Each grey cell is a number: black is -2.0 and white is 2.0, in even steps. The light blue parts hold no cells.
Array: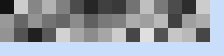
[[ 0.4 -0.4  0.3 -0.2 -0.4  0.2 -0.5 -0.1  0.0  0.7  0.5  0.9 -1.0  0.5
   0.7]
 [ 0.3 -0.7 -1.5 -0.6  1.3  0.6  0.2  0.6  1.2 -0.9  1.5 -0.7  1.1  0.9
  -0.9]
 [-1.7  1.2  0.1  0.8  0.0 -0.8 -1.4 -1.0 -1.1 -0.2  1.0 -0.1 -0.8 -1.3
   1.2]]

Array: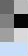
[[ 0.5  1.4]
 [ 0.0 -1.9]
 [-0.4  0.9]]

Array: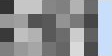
[[ 0.4  0.5 -0.7 -0.6  0.3 -0.1 -0.9]
 [ 0.0  0.4  0.6 -0.2 -0.4  1.4 -0.8]
 [-1.1  1.0  0.8 -0.6 -0.3  1.2 -0.5]
 [-1.2  1.1  1.1  0.1  0.0  0.8 -0.3]]

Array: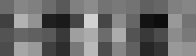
[[-0.3  0.1  0.0 -0.3 -0.6  0.0  0.2 -0.2 -0.1 -0.2 -0.5 -0.4  0.0  0.1]
 [-0.7 -0.4 -0.5 -0.6 -1.1  0.5  0.7 -0.3  0.7 -0.7 -1.1 -0.8  0.2 -0.1]
 [-0.8  0.6  0.4 -1.0 -1.3 -0.1  0.9 -0.8  0.1 -0.5 -1.4 -1.2  0.4  0.3]
 [-1.0  0.8  0.3 -1.5 -1.6 -0.9  1.3 -0.9  0.2 -0.4 -1.7 -1.8  0.4 -0.2]]

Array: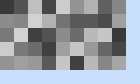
[[ 1.2 -0.1 -0.3 -1.0  0.5  1.1  0.4 -0.4 -0.9]
 [ 0.3  0.5  0.4 -0.6  1.1 -1.0  0.9  0.1  0.6]
 [ 0.2  0.1  1.3  0.8 -0.2 -0.6 -0.6 -0.8  0.5]
 [-0.1  1.3 -1.0 -0.7  0.2 -0.3  0.9  1.1 -1.1]
 [-1.1 -0.7  1.0 -0.9  1.2  0.3  0.8 -0.5  0.1]]

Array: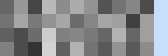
[[ 0.0 -0.8 -1.2  1.3 -0.5  0.8 -0.2 -0.6  0.3 -0.6  0.2]
 [-0.2  0.6 -0.1  0.3  0.6 -0.3  0.1  0.6  0.5 -1.0  0.5]
 [-0.4  0.4 -0.9  0.9  0.2  0.7  0.3 -0.7 -0.2  0.1 -0.8]
 [-0.5 -0.8 -0.3  1.2  0.0  0.1 -0.1 -0.4  0.8 -0.4  0.5]]
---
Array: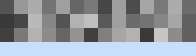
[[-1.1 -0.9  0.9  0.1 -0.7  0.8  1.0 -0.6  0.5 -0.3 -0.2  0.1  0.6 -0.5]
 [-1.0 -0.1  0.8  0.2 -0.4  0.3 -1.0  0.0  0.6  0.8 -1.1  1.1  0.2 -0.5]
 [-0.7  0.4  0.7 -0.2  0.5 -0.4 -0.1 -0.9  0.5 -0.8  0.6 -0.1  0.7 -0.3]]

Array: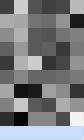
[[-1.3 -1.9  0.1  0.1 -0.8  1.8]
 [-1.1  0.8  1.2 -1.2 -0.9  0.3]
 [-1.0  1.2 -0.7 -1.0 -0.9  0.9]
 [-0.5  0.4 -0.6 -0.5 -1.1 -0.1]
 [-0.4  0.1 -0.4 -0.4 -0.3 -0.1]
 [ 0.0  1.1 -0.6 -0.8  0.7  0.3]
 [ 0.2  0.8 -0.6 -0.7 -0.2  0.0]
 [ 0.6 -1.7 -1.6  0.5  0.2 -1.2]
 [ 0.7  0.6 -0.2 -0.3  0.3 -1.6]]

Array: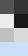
[[-0.7 -1.2]
 [ 1.0  1.4]
 [ 1.7 -1.6]]

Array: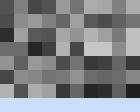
[[-1.3  0.5 -0.6 -0.7  0.6  0.3  0.8  0.5 -0.1  1.0]
 [-0.9  0.2  0.1 -0.2 -0.1  0.3 -0.3 -0.4 -0.3  0.1]
 [-0.8  0.2  0.4  0.0 -0.4  0.5 -0.6 -0.8 -0.5 -0.2]
 [-0.7  0.0 -0.9 -0.7  0.4 -0.2  0.7  0.6  0.0  0.7]
 [-0.3 -0.3 -1.4 -1.0  0.8 -0.9  1.1  1.1  0.2  1.0]
 [ 0.3 -0.5  0.4  0.2 -0.8 -0.2 -1.1 -1.0 -0.4 -1.1]
 [ 0.8 -0.7  0.7  0.5 -1.1 -0.4 -1.4 -1.3 -0.5 -1.5]]

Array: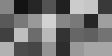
[[-1.0  1.0 -0.3  0.9 -1.2 -0.4 -0.5 -0.2]
 [-0.6 -0.1  0.4  1.3  0.1 -0.1 -1.4  0.5]
 [ 0.1 -1.7 -1.4 -0.7 -1.5  1.2  1.1 -1.1]
 [ 0.8 -0.8 -0.9  0.3 -1.3  0.4  0.6  0.6]]

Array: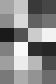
[[-1.6 -0.7  1.2  1.8]
 [-0.1  0.7  0.3 -0.3]
 [ 0.0  1.9 -1.3 -1.4]
 [ 0.2  1.4 -0.5 -0.2]
 [ 0.5  1.7  0.9 -0.8]
 [ 0.6  1.1 -1.1 -0.9]]

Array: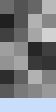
[[-1.5 -0.7  0.8  0.1]
 [-1.3 -0.5  0.8  0.0]
 [-1.0 -0.4  0.6  1.3]
 [-0.6 -0.1  0.1  0.4]
 [-0.3 -0.7 -0.4  0.9]
 [ 0.3  0.6 -1.1 -1.2]
 [ 0.5  0.2 -1.4 -1.0]]
